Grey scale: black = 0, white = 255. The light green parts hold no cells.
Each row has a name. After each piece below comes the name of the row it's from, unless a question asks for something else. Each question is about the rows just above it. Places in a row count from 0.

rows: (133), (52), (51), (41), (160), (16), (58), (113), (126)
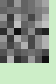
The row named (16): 152 56 176 124 71 138 176
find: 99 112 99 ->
(113)
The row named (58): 124 71 112 176 71 138 176
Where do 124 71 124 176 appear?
(51)

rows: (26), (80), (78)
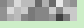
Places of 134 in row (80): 5 6 8
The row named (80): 146 217 187 201 121 134 134 201 134 201 201
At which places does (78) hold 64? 8
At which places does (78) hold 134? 3 5 6
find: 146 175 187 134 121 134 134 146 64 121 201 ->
(78)
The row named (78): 146 175 187 134 121 134 134 146 64 121 201

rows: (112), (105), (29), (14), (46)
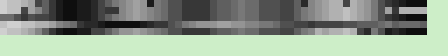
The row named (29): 107 107 80 55 80 68 68 55 27 14 14 27 27 41 68 95 120 133 148 161 148
 133 120 107 80 80 55 55 55 55 80 95 95 107 120 107 107 80 80 80 68 68
 95 120 133 148 161 177 177 192 177 161 148 120 80 55 41 27 14 14 14
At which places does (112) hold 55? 7 26 27 28 29 55
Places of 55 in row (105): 7 15 16 26 27 28 29 56
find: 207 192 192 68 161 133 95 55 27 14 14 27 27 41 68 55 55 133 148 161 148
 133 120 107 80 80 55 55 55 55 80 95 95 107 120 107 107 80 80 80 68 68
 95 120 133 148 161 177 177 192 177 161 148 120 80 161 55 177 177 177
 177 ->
(105)

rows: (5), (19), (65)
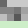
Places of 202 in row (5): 1 2 3
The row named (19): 133 133 118 162
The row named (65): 190 147 88 178

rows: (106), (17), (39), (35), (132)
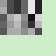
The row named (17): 171 75 50 102 230 35
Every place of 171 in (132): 1 2 4

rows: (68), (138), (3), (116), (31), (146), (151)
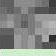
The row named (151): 84 84 156 140 156 110 84 84
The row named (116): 140 156 124 98 124 140 169 181
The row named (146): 84 84 156 140 156 110 169 46
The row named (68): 98 98 140 140 140 124 110 59
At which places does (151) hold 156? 2 4
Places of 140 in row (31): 2 3

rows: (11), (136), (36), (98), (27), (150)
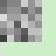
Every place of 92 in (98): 2
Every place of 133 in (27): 0 2

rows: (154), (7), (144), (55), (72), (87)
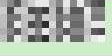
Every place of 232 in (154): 5 6 9 11
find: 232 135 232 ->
(154)

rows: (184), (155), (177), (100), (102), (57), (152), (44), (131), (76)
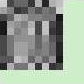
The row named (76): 39 175 118 118 191 55 191 55 71
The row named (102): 25 175 130 145 191 71 191 55 39
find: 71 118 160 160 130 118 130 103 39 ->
(44)
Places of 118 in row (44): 1 5
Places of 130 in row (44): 4 6

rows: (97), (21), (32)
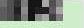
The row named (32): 92 80 48 123 20 139 166 64 123
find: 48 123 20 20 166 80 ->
(97)
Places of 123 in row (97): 3 8
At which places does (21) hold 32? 2 5 6
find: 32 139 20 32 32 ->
(21)
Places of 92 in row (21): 0 7

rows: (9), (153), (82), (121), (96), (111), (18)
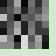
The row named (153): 59 87 127 33 99 75 139
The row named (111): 191 127 7 219 87 165 33
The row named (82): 191 75 7 99 87 127 153

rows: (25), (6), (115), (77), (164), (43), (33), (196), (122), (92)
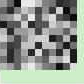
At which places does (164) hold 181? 0 4 6 10
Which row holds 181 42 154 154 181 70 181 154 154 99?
(164)
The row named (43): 207 140 70 140 195 207 207 29 70 181 29

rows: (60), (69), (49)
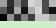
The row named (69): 88 34 170 18 170 213 75 18
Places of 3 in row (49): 0
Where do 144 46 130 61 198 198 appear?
(49)

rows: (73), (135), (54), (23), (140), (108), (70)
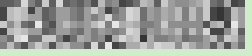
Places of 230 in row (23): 5 16 33
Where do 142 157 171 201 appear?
(73)
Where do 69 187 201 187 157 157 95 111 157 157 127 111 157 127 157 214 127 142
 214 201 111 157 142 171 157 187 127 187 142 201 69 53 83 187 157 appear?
(54)
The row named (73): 95 95 111 214 127 95 201 95 214 95 111 95 127 83 187 127 142 69 83 111
 187 171 95 201 157 142 142 157 171 201 111 95 171 69 83
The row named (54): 69 187 201 187 157 157 95 111 157 157 127 111 157 127 157 214 127 142
 214 201 111 157 142 171 157 187 127 187 142 201 69 53 83 187 157
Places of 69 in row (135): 0 4 15 30
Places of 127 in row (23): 15 20 21

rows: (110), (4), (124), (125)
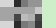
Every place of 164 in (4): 0 1 2 3 4
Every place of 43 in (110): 2
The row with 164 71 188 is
(124)
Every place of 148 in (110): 4 5
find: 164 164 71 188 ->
(124)

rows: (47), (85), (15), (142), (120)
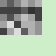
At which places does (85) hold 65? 0 1 2 5
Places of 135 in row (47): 0 2
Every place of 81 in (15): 1
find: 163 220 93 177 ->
(120)

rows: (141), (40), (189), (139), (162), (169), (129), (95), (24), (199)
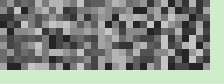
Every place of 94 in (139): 11 13
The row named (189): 53 53 108 108 122 82 108 150 108 82 53 150 53 108 150 138 37 180 164 180
 164 94 164 122 196 150 150 37 82 94
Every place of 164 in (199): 0 8 14 21

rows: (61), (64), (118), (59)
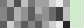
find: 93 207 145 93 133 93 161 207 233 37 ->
(59)
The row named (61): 120 176 79 191 120 161 161 207 233 161
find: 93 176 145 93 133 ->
(118)
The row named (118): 133 93 176 145 93 133 145 107 63 191
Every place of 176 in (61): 1

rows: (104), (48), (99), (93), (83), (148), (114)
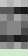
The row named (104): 197 181 197 181
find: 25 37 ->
(148)

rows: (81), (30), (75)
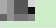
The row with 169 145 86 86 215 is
(81)
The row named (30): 169 145 86 86 18

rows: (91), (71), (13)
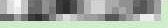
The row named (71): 182 221 235 197 103 103 144 115 60 46 74 128 182 209 209 170 144 170 144
 87 87 115 157
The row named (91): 182 221 248 197 115 103 144 128 60 46 74 128 182 209 209 170 170 144 144
 103 87 115 157
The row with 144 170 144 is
(71)

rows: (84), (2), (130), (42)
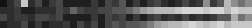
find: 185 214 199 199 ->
(2)
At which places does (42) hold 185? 24 25 29 32
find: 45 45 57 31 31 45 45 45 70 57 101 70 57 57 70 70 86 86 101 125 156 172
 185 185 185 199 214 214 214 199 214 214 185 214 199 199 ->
(2)
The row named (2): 45 45 57 31 31 45 45 45 70 57 101 70 57 57 70 70 86 86 101 125 156 172
 185 185 185 199 214 214 214 199 214 214 185 214 199 199
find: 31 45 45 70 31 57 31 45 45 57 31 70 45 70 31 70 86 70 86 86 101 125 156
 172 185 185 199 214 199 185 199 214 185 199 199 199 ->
(42)
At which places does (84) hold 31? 6 9 10 11 12 14 18 20 24
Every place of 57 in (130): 2 3 7 13 16 19 21 24 28 30

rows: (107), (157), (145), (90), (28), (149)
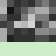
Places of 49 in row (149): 2 3 4 7
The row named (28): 170 78 49 62 49 138 138 123
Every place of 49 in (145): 1 2 7
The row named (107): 170 78 49 62 49 93 123 78
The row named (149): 170 33 49 49 49 78 78 49
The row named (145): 109 49 49 123 197 123 123 49

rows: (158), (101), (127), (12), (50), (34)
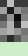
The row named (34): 104 43 88 132
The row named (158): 59 192 59 59
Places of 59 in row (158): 0 2 3

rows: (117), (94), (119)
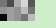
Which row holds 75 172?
(117)
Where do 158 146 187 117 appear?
(94)
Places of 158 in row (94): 1

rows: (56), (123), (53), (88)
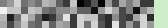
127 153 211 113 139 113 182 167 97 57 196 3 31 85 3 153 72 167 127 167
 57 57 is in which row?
(56)
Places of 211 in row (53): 3 11 20
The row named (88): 167 72 139 196 113 97 196 97 167 153 57 211 113 211 85 45 227 72 153 85
 211 153
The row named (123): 242 196 196 97 196 182 113 97 139 139 167 97 97 17 153 211 167 72 127 17
 139 182
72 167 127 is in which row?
(56)
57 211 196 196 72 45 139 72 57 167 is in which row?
(53)

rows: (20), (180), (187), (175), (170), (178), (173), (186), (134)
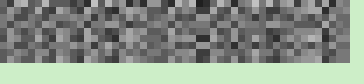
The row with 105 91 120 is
(186)
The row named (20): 105 61 166 181 91 105 181 91 91 91 61 91 46 193 91 181 120 150 46 105 46
 150 150 76 46 181 136 181 32 46 105 181 136 46 120 136 193 120 181 91
 150 166 61 136 166 76 166 46 136 120
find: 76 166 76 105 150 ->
(180)
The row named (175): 120 76 120 136 120 91 150 136 76 91 105 136 61 120 120 150 150 105 61 91
 91 120 136 120 76 136 105 120 120 120 76 136 136 76 136 120 120 105 150
 150 120 120 91 91 91 76 166 91 120 105

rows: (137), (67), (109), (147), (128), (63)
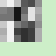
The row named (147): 200 241 129 102 77 144
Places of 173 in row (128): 0 5

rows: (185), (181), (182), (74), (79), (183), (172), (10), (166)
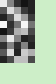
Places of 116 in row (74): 2 4
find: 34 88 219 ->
(182)
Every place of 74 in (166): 1 4
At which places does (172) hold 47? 0 2
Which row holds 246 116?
(74)
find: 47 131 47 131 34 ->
(172)
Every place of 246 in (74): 0 3

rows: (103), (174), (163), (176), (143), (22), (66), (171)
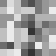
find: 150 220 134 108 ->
(163)
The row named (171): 206 220 235 94 52 108 164 150
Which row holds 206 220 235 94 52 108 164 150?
(171)
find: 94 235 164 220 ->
(66)

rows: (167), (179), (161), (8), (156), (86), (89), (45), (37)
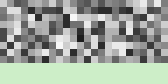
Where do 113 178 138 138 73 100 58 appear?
(86)
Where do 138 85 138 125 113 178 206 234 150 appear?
(167)
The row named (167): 206 150 85 100 166 178 150 206 125 191 138 100 85 138 85 138 125 113 178
 206 234 150 234 125
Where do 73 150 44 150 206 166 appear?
(37)
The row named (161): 113 150 191 150 234 44 191 166 138 44 247 206 206 191 234 191 125 191
 178 85 58 222 166 125
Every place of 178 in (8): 0 5 6

